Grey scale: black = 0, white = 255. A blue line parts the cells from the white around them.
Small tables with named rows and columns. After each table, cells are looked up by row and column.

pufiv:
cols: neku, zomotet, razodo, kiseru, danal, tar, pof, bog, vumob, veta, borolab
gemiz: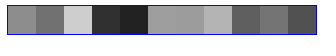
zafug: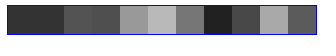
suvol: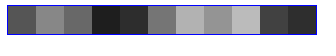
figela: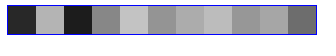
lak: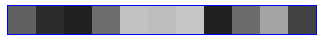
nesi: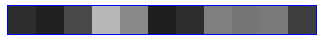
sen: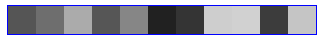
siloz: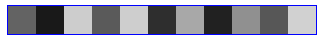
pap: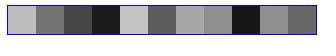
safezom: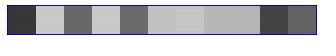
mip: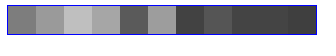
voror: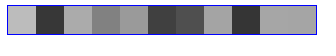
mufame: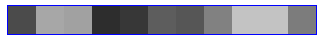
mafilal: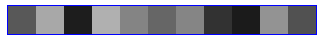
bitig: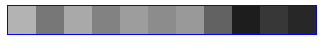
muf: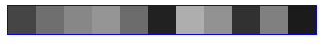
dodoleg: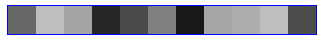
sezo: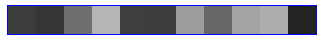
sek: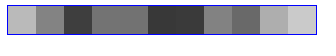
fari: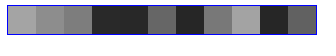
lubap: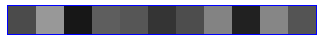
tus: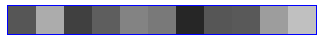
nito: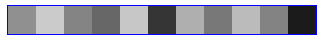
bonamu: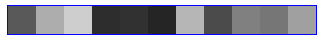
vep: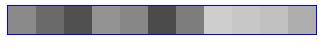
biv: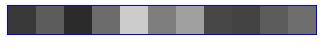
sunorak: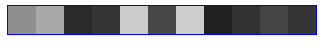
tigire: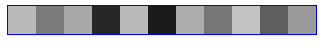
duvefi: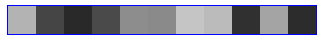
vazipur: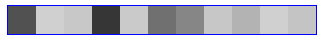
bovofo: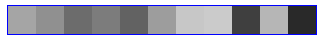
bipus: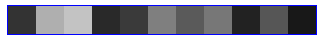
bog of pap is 143
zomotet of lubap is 152
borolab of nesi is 62
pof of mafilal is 133
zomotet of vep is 106
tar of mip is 157
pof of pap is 167
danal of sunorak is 203
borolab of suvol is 46
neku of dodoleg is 104
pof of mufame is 86
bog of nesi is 127
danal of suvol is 45
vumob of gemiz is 95
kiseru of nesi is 184

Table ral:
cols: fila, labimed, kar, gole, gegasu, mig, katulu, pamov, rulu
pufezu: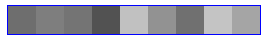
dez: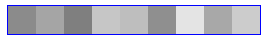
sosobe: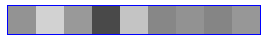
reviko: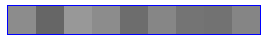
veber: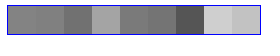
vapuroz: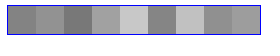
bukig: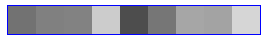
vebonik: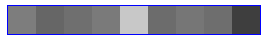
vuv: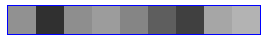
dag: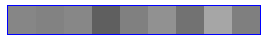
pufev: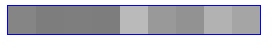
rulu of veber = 194
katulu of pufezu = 112
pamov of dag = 166
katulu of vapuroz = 193
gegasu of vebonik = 200
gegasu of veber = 122
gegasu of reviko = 109
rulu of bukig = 214
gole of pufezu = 82
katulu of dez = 228
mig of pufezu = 146
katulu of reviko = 116
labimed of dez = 165
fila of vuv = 145

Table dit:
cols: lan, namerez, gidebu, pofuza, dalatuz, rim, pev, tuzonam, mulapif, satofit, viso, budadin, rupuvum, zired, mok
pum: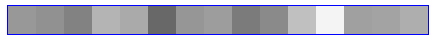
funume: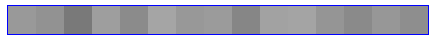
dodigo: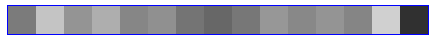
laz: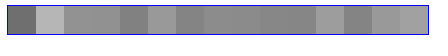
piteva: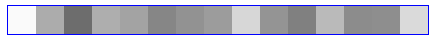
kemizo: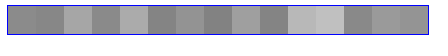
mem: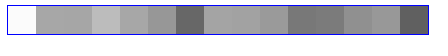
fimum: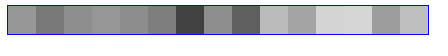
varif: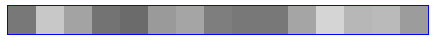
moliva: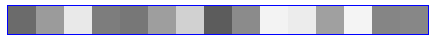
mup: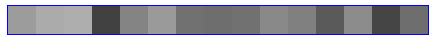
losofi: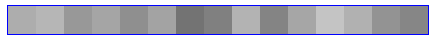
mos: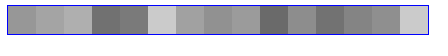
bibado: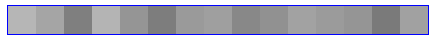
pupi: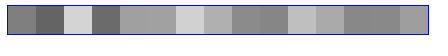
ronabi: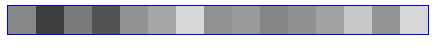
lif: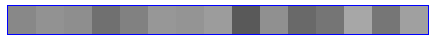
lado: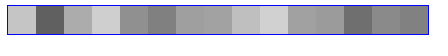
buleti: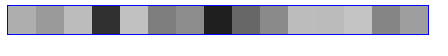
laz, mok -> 161
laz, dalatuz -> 129
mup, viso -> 128
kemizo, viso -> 184
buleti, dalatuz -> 193
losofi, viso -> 166
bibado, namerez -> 165
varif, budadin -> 213
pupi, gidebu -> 212
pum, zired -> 163

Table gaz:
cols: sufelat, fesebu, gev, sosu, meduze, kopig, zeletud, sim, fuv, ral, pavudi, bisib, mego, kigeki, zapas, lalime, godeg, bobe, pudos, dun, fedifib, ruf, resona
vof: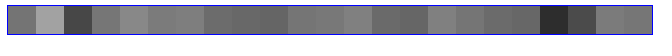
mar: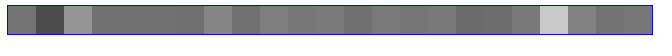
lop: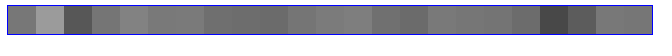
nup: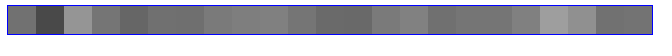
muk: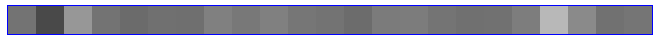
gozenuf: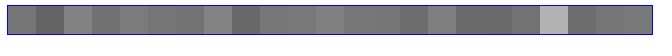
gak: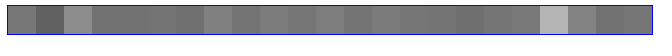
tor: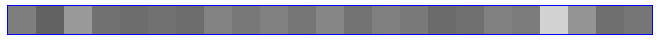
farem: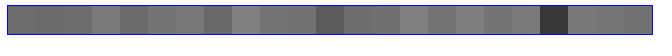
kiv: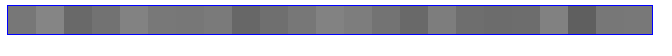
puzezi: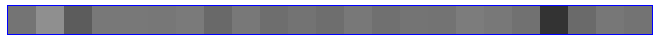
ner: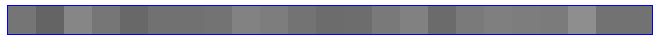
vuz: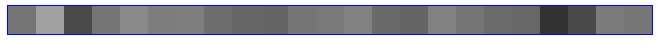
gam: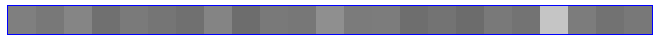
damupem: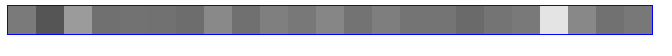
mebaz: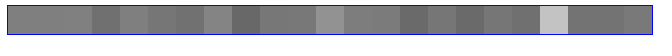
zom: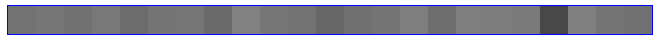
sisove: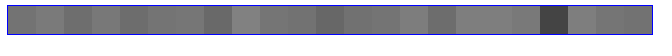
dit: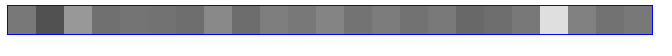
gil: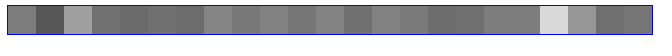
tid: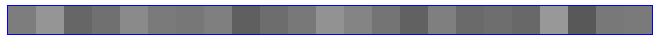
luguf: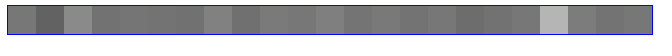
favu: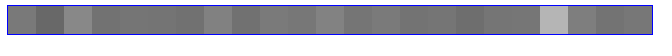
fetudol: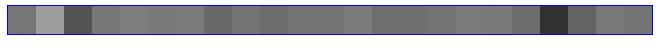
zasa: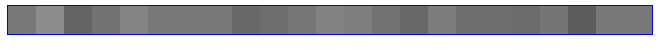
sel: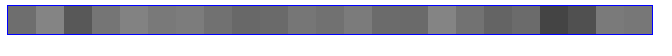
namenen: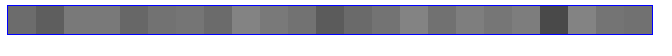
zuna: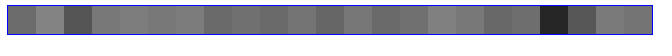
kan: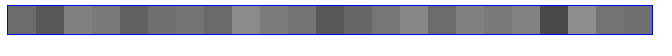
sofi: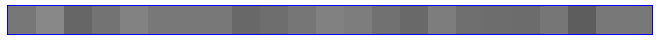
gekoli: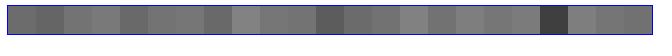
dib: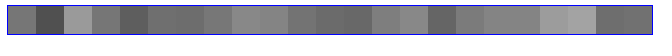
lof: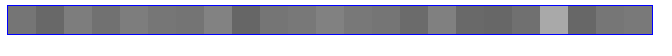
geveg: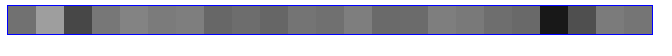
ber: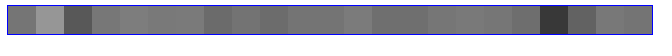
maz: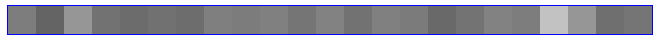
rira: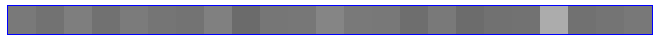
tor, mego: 115
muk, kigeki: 123
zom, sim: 106
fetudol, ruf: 120
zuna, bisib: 102
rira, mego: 121
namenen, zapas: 131
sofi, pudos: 108
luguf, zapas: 115
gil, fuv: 120
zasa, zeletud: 120
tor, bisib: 134
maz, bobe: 130
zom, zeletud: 118
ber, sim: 107
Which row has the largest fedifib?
dib

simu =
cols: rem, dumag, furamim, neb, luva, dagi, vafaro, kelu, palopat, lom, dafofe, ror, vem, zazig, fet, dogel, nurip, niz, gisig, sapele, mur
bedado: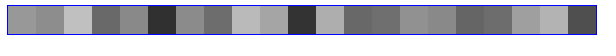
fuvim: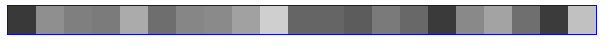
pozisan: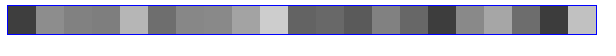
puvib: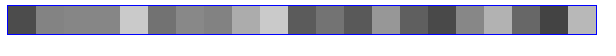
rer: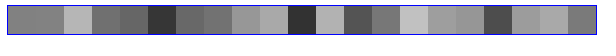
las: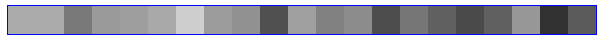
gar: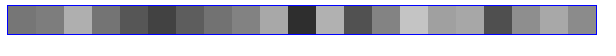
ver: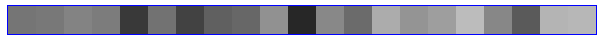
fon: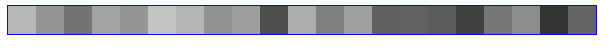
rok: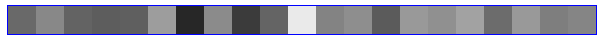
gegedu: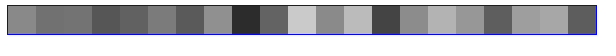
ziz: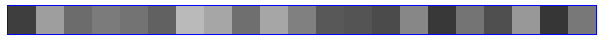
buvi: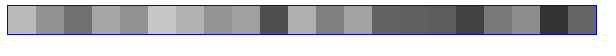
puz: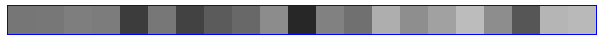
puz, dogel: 161
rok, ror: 131
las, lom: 80
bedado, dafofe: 51
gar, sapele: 168
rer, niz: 77
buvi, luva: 145
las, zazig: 77
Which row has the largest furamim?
bedado

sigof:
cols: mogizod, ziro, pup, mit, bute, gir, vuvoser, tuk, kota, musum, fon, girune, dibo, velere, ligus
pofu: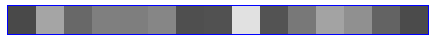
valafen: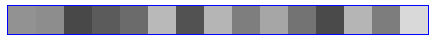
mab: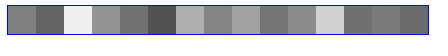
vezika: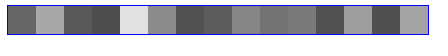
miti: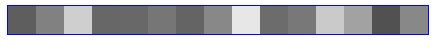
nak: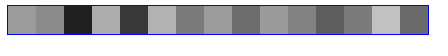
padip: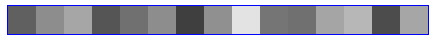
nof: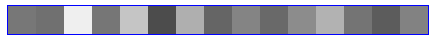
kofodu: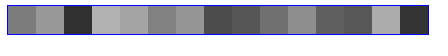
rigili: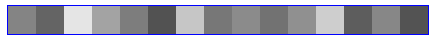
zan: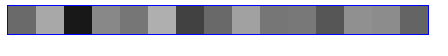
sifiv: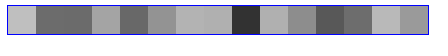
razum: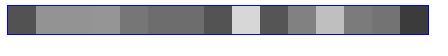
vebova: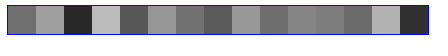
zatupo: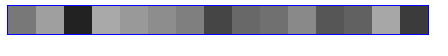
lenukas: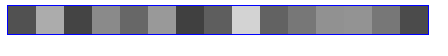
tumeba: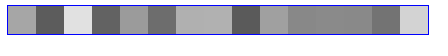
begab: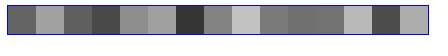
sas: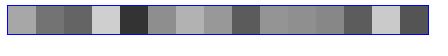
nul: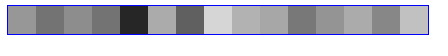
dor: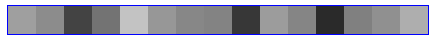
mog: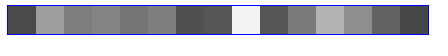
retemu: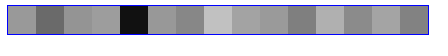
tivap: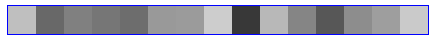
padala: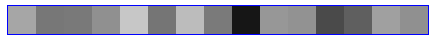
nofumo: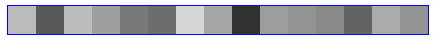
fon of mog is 122
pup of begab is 95
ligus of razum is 59
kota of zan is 161
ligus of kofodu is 52
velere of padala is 160
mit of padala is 144
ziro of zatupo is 159
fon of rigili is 144
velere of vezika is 80
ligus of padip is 166
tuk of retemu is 193
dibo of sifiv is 109
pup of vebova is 40
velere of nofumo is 170
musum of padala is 151
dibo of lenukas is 147
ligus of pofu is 75
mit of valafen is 91
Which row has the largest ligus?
valafen

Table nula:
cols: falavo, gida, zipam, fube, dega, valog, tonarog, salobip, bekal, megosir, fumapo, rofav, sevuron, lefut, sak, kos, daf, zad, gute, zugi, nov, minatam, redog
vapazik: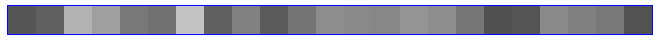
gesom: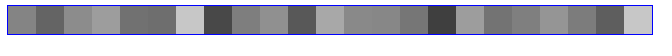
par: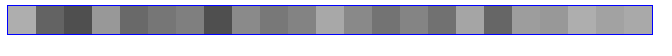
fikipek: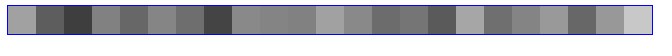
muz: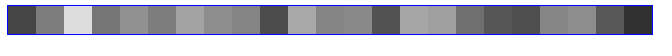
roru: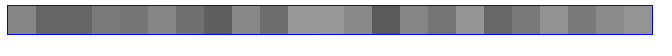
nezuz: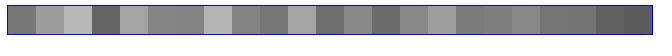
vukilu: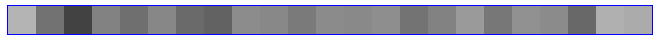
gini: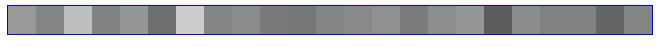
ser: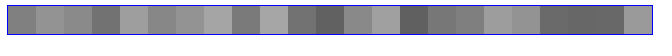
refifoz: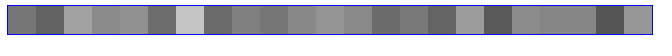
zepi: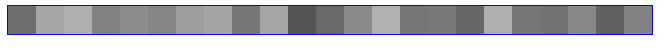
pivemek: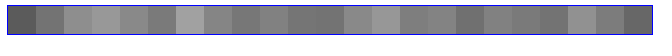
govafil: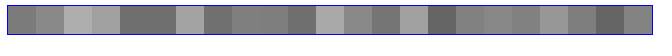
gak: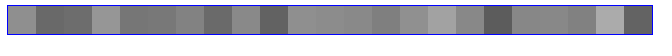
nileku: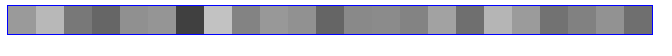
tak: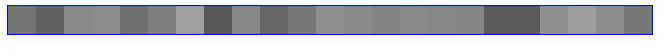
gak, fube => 150
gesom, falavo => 132
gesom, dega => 113
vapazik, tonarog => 196
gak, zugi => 136
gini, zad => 93
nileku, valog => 149
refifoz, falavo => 119
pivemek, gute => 122
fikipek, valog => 133
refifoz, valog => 109

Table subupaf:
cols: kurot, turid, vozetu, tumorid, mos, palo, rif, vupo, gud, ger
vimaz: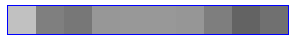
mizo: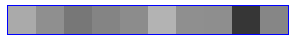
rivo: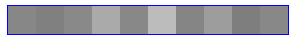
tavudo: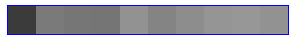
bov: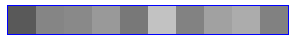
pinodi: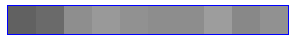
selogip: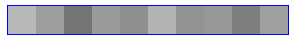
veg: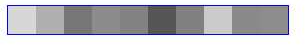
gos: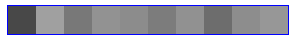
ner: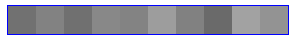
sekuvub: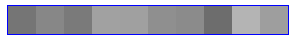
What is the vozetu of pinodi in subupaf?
142
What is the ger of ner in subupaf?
147
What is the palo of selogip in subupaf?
179
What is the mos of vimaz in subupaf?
152
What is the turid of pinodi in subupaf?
106
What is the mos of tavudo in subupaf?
146
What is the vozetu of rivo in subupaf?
137
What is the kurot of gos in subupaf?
72

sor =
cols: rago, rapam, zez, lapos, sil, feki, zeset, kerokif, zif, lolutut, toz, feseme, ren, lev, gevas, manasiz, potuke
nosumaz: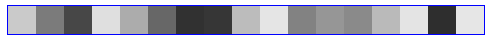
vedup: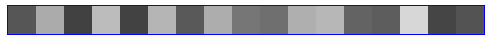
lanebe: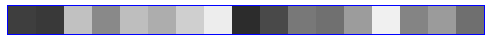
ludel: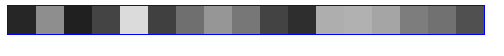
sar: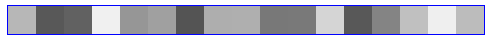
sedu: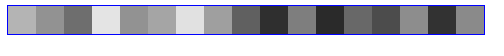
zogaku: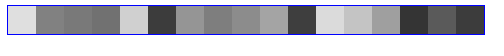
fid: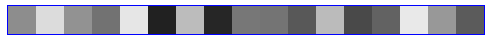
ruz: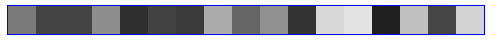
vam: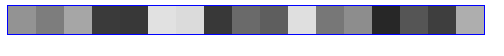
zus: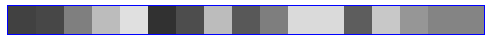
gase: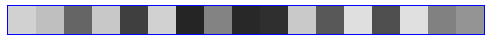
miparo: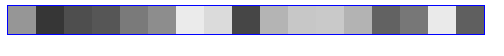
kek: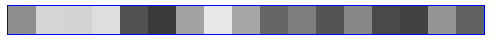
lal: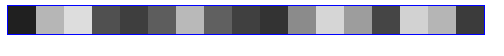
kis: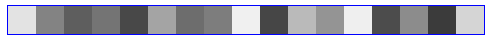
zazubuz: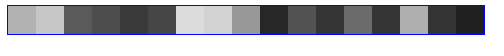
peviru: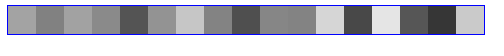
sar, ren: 88
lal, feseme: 214
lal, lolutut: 51
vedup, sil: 66
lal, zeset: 185
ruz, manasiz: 69

